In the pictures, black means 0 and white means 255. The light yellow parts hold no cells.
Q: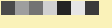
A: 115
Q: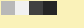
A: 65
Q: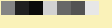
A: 11
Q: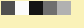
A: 20
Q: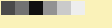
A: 16
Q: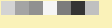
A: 144
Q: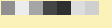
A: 165
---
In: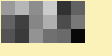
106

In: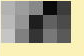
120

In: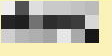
169

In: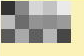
181

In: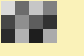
30

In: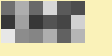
97

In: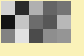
142

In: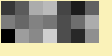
40

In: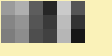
182

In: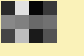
26
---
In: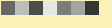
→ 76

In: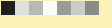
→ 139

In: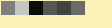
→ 66

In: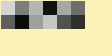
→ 18

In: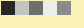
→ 110

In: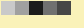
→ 70
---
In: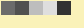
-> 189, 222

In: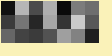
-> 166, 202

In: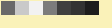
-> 124, 242

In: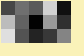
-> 2, 223

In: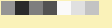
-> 82, 250

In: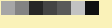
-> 68, 194

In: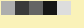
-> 100, 221
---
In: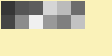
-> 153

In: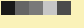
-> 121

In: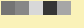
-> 216

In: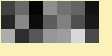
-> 158

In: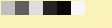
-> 36

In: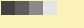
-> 93
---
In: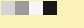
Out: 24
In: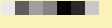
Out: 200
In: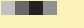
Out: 144
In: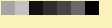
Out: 2
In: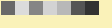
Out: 50
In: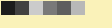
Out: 184
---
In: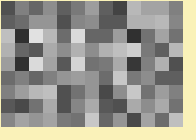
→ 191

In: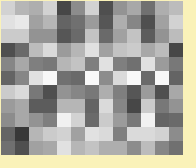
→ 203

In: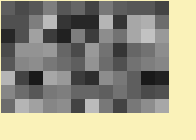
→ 39

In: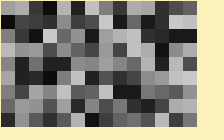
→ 126

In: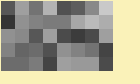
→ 145
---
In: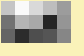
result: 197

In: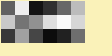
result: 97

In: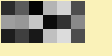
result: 44

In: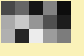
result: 72

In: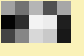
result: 161

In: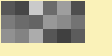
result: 86

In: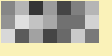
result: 134
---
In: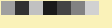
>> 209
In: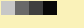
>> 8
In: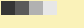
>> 231
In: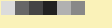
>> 136
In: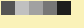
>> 29
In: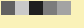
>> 163
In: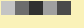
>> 74
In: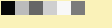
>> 123
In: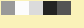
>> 84
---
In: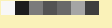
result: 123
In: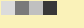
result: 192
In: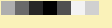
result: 39
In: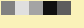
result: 164
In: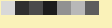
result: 75
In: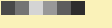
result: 212
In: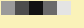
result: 18
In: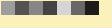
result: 134
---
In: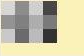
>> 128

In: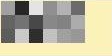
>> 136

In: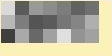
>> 118

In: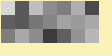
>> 163

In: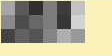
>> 124

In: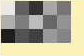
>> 188
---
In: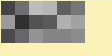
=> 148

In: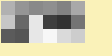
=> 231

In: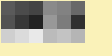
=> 233

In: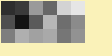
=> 161

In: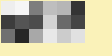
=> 168

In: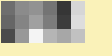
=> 244
